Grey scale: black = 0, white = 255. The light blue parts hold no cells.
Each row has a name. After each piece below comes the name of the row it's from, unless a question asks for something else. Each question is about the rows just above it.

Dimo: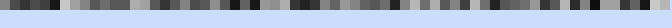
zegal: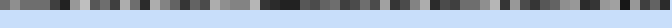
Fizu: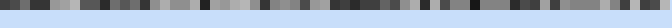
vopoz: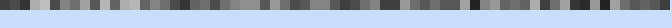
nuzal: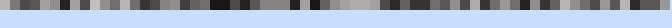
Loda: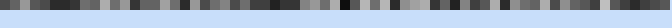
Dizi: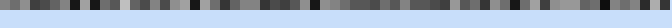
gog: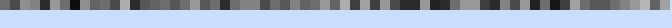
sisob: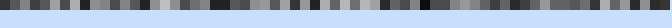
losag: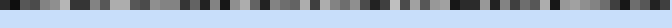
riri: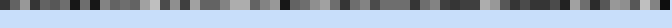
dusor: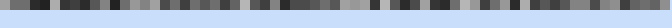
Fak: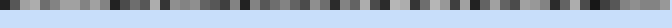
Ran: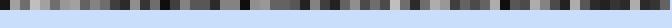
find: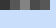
Dimo
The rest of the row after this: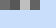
[ 75 131  75 143 161  23 161 110  53  99 131 131  53  75  63  87 143  23
 143 131 110  87  87  75 110  87 131  87  87  75  63 152  87 110  53 143
 110  23 110 161  63 143 152 152  99 110  14 131 110 131  43 173  53]
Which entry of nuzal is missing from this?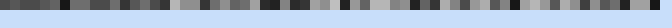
[122]

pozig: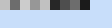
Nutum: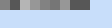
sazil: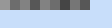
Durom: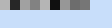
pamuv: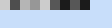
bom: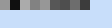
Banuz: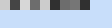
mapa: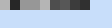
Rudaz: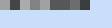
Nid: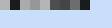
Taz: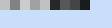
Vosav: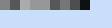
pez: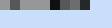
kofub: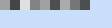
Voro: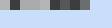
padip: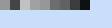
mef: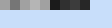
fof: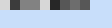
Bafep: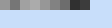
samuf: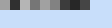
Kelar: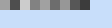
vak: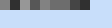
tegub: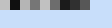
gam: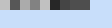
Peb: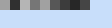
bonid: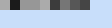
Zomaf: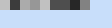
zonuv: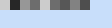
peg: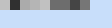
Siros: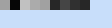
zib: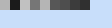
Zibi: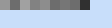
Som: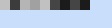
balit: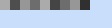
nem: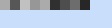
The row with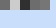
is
Banuz
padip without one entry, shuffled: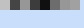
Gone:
[98]
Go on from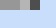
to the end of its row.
[87 60 48]
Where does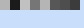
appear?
zib
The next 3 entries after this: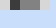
[ 39  87 109]
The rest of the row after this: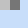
[181  87  78  60  48]
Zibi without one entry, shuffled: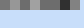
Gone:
[141]

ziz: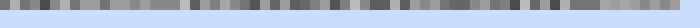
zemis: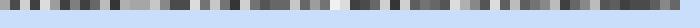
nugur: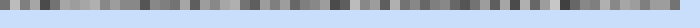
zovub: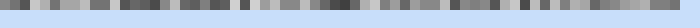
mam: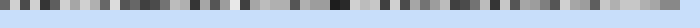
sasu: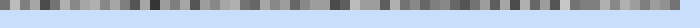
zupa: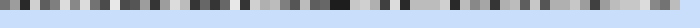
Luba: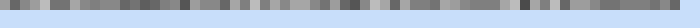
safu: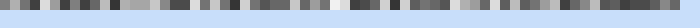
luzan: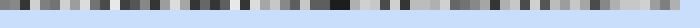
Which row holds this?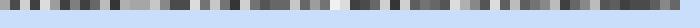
zemis
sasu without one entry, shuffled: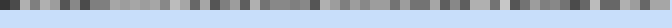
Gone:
[145]
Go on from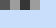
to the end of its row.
[220 188  53 103  53 103 232  53 208 176 188 127  85 188  94 103  29  29
 199 208 176  64 220  41 188 188 188 208  41 188 136 166  53 176 188  94
 199  85 176 176 199 157  64 157 188 199 199 220 136 115 188]
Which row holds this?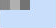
ziz
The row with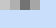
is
zovub
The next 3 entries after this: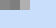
[136 166 157]
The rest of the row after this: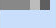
[157 127 166 136 115  85 157 103 157  94 103 127 157  85 127 188 136  94
  94 176  94 157 136 157 115 103 103 136 157 115 127  75 188 103 157  75
 176 115 115 115 166 157 166 157 136 157 136 157]

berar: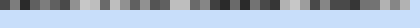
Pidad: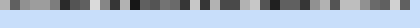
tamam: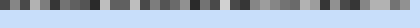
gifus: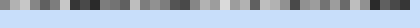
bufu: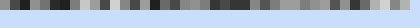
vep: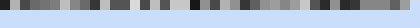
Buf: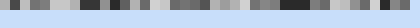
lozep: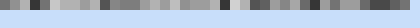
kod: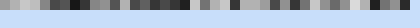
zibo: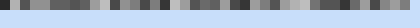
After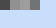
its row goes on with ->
[157 106 190 145  42  96  73  54]
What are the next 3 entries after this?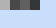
[73 54 32]
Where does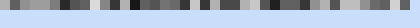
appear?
Pidad
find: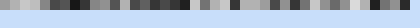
kod
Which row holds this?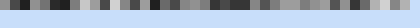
bufu

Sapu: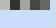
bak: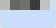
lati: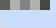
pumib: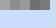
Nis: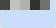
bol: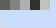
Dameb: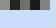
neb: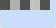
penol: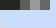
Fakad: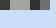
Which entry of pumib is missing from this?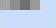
[122]
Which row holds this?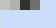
Nis
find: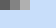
bol
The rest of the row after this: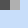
[ 81 194  81]

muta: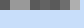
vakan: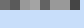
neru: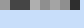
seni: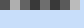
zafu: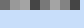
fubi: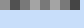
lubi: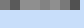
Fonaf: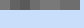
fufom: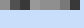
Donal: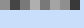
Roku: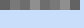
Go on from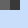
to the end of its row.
[110  57  90 187]
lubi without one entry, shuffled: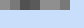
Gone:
[131]
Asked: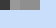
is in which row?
fufom
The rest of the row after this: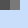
[164 121 164 121  69]

